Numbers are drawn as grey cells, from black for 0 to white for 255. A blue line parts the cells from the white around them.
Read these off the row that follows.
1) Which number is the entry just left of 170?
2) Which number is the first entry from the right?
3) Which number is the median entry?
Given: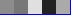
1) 34
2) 170
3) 140

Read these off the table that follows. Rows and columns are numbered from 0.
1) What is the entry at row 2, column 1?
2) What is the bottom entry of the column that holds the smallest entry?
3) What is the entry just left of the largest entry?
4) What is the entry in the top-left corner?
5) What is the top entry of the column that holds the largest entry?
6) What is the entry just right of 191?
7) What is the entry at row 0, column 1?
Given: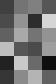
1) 169
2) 97
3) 45
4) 64
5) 86
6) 86
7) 116

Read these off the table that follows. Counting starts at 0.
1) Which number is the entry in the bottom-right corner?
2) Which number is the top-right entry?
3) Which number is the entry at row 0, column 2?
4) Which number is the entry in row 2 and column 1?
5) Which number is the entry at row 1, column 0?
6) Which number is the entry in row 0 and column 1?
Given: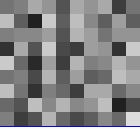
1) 220
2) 116
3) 169
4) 136
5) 190
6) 127

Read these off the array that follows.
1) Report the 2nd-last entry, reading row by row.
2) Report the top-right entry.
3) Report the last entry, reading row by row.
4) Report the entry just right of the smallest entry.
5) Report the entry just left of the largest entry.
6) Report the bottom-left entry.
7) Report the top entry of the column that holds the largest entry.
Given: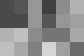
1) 160
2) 179
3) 107
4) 140
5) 128
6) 191
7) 63

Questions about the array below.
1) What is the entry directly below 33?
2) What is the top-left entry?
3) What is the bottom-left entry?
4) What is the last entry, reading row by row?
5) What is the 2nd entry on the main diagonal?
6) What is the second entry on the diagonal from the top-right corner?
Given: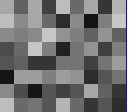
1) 116
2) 168
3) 189
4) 44
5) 138
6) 127

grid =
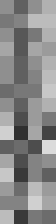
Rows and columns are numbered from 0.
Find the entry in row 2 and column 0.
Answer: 143
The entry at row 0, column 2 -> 143
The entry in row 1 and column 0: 120
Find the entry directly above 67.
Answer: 120
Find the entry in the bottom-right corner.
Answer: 108
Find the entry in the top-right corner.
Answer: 177
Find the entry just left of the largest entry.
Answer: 77
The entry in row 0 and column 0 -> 143
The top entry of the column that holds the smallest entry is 96
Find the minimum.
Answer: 48
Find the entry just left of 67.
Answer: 166
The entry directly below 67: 219
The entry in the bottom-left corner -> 188
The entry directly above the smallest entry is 77

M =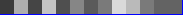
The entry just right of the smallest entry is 174
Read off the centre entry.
90

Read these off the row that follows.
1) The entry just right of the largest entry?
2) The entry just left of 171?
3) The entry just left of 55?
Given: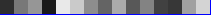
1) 202
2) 100
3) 65

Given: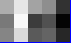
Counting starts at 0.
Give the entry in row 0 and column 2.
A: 163
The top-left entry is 173
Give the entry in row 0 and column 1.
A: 230
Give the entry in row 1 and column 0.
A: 121

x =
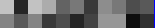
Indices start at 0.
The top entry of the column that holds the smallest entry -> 77
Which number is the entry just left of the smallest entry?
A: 151
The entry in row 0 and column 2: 194
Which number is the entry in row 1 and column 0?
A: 132
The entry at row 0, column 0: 194
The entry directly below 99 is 77
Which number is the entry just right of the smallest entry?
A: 48
